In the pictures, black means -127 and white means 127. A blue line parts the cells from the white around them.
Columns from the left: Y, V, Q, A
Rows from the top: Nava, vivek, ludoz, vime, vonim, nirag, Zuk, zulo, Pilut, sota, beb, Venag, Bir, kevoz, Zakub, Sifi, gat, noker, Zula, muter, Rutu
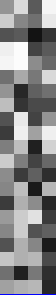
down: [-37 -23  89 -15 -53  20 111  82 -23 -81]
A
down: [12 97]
Q
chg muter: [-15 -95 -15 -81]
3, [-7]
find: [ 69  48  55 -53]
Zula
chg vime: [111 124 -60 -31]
4, [-37]
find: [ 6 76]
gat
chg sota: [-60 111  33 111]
1, [-68]

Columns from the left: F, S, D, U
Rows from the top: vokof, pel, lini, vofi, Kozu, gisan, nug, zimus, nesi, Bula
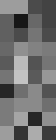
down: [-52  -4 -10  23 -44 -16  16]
U
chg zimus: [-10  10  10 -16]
1, [-4]
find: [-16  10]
nug

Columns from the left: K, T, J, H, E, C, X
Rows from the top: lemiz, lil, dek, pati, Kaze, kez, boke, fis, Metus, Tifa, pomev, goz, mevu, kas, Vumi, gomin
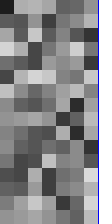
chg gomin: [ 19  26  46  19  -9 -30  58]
3, [38]
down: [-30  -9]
E
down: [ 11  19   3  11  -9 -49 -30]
K

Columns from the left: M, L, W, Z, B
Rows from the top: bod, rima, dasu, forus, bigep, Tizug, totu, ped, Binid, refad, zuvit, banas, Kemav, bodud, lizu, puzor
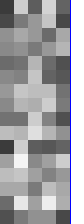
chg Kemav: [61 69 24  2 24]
3, [32]
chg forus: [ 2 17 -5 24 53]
1, [9]
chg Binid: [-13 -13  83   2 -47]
3, [77]
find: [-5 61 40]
bodud

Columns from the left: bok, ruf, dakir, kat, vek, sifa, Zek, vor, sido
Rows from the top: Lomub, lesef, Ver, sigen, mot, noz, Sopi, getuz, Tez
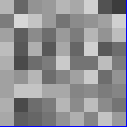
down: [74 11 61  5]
Zek
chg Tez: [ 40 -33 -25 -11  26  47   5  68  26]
5, [19]

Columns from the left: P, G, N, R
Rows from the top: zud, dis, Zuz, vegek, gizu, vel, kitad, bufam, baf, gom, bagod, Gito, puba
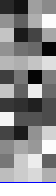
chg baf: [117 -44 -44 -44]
4, [-51]
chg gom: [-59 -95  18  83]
2, [-101]
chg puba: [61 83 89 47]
2, [76]

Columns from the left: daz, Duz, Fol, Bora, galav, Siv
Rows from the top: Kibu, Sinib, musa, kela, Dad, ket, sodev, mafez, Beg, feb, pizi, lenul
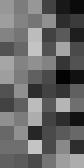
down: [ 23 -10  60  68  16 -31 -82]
Fol
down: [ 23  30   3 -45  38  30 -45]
daz

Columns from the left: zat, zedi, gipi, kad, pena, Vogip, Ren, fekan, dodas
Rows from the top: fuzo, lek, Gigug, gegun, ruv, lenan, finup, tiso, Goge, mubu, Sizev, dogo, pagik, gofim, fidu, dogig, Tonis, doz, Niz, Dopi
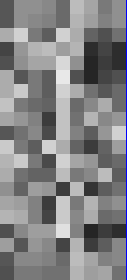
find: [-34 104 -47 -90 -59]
lenan
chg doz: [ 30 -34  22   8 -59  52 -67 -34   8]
2, [-41]
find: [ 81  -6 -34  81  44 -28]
Gigug
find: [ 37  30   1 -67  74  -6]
fidu
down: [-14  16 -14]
dodas

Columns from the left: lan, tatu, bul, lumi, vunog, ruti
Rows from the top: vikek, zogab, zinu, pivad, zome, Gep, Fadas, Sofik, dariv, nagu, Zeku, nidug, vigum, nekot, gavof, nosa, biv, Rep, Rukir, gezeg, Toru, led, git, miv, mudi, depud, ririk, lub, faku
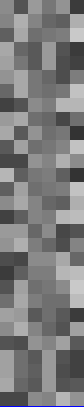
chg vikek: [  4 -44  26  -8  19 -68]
1, [11]
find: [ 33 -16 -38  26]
depud
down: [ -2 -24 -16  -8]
lumi
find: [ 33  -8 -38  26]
zome
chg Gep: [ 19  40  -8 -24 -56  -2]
5, [-50]

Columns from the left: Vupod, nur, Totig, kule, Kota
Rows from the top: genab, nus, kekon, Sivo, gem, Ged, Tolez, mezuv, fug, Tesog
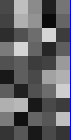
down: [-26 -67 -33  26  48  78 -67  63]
Kota
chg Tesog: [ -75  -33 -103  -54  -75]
2, [-40]
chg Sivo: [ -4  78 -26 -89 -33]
2, [85]
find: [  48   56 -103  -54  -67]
mezuv
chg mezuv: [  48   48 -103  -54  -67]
2, [56]
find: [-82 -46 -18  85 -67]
kekon
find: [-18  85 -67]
kekon

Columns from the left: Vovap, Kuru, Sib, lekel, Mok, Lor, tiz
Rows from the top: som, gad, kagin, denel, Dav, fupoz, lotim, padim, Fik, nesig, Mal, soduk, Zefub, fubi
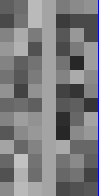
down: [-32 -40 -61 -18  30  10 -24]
Kuru
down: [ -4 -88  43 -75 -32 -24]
Lor
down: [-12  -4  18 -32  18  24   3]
Sib
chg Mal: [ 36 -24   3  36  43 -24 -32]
7, [-24]
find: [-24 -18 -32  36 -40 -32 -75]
padim

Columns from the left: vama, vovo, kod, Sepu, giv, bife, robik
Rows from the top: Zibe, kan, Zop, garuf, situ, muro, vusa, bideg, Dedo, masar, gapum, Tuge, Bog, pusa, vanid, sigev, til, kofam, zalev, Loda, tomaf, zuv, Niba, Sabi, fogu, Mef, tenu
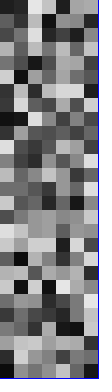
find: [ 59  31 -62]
gapum
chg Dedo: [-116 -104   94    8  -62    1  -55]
1, [-110]
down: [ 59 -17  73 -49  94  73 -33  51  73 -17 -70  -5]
vama
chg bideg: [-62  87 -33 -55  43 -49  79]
1, [-70]
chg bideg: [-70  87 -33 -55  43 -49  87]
7, [79]

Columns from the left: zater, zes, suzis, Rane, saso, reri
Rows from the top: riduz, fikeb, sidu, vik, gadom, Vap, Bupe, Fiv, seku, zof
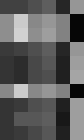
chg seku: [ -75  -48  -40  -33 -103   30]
2, [-40]
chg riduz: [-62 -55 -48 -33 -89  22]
2, [-62]

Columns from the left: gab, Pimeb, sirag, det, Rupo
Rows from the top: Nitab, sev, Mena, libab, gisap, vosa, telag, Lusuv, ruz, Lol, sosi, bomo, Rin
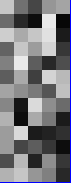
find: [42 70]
Mena
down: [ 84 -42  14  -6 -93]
det

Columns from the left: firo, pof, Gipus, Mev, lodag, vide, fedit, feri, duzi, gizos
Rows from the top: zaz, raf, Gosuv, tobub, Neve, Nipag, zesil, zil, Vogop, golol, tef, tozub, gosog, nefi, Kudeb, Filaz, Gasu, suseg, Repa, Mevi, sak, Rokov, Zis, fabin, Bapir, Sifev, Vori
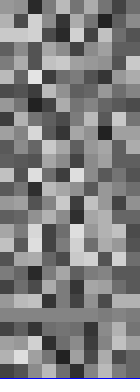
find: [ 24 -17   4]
zesil
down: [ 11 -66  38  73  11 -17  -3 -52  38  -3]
lodag
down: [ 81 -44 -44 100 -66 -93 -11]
Gipus
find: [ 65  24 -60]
Kudeb
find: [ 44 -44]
Neve
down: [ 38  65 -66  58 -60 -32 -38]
Mev

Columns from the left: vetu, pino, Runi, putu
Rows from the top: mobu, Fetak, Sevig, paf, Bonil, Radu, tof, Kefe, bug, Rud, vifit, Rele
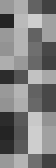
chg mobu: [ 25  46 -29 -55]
4, [-62]
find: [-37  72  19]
bug
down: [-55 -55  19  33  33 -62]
putu
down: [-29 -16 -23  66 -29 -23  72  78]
Runi
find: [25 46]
mobu

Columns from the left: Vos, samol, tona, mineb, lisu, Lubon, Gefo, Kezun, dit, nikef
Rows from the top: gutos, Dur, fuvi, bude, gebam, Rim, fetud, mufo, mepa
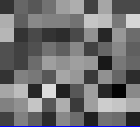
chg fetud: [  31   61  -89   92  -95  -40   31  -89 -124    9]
1, [38]
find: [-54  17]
fuvi
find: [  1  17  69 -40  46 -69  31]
mufo
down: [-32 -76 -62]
samol
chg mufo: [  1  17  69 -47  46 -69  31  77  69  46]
4, [-40]
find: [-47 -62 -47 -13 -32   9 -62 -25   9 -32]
bude
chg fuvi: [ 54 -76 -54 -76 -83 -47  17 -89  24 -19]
6, [-54]

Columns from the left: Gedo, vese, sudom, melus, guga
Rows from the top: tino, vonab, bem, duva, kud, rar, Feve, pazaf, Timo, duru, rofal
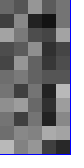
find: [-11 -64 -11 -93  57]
Feve
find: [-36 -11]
tino
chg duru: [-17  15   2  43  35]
2, [8]
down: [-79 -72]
melus
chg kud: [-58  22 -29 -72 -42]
5, [-50]
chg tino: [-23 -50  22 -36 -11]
2, [-42]

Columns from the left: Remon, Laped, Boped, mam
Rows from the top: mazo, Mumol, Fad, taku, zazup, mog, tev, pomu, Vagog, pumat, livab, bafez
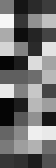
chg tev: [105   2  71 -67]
4, [-59]
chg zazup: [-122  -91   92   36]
2, [-99]
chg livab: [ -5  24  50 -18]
2, [30]
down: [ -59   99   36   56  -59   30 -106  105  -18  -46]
mam
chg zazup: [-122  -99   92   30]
4, [36]
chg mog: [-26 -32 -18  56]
1, [-32]

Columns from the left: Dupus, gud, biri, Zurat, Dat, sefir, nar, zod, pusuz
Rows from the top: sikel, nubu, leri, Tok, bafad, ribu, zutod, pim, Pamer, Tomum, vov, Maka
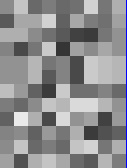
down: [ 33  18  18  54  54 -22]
pusuz
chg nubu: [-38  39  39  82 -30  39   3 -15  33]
7, [-3]
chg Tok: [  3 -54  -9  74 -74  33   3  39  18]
7, [11]
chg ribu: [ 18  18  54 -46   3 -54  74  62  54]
4, [-38]
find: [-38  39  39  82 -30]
nubu
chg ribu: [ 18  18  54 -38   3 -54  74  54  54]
8, [62]

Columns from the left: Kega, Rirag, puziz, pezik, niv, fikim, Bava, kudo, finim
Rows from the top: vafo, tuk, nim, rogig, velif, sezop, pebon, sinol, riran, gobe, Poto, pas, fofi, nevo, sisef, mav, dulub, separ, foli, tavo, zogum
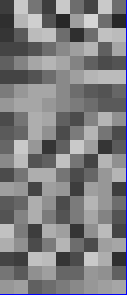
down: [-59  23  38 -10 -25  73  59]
Rirag
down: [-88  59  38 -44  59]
finim
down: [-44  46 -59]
puziz
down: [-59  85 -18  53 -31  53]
Bava
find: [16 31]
tavo
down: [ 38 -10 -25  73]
Rirag

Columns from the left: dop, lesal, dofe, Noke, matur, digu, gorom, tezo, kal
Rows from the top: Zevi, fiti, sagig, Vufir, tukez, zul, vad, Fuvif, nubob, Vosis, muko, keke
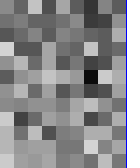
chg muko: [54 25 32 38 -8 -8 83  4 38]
4, [32]
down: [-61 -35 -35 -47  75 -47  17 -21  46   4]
tezo

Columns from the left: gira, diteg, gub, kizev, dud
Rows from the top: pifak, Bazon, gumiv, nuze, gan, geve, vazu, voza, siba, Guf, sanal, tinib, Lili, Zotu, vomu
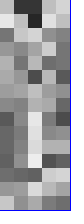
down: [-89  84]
gub
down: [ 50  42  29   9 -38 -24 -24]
gira
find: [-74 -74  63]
pifak
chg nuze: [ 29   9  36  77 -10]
1, [23]
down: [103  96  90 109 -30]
gub
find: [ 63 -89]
Bazon
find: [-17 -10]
gan

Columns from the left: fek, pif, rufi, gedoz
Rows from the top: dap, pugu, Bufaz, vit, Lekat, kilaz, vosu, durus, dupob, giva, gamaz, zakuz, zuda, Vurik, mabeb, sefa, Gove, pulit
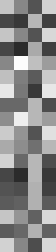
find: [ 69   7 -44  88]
Bufaz
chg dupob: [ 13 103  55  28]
2, [110]
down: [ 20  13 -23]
pif
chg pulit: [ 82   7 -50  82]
4, [88]
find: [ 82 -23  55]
zakuz
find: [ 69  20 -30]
sefa
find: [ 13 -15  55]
gamaz

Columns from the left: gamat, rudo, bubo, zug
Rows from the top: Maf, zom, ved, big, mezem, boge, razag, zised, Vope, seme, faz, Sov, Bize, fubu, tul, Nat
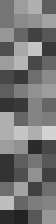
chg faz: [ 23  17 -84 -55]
1, [29]
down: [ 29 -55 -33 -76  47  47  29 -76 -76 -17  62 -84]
gamat
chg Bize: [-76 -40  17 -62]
2, [-48]
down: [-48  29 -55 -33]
gamat
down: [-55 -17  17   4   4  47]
bubo
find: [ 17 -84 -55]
faz

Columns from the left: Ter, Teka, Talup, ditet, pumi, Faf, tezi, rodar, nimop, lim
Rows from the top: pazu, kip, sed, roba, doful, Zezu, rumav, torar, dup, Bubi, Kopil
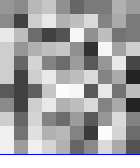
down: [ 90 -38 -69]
tezi
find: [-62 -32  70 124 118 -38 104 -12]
rumav
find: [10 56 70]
pazu

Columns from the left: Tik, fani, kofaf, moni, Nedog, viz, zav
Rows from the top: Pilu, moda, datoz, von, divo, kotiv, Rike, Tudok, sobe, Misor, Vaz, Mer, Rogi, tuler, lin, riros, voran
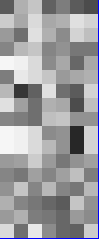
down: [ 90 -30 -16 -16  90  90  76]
kofaf
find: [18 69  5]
tuler
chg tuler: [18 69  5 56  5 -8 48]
7, [56]
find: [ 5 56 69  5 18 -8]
von
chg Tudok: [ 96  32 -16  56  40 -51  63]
4, [48]

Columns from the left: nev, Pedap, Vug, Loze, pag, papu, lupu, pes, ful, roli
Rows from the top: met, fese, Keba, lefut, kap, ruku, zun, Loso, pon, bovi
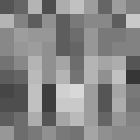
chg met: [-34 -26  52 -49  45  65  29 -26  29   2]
1, [-42]
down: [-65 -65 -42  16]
Loze

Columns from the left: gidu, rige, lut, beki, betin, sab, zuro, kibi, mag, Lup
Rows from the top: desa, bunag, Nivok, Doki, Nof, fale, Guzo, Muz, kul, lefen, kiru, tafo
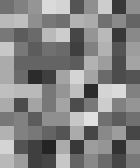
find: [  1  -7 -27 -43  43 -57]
lefen
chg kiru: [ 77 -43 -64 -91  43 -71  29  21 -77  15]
1, [84]
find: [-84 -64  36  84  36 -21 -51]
fale
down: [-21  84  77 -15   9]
kibi
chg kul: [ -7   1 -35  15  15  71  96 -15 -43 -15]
9, [-35]
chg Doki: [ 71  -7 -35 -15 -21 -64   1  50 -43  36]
10, [29]
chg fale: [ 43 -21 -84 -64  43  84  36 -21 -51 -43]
5, [36]

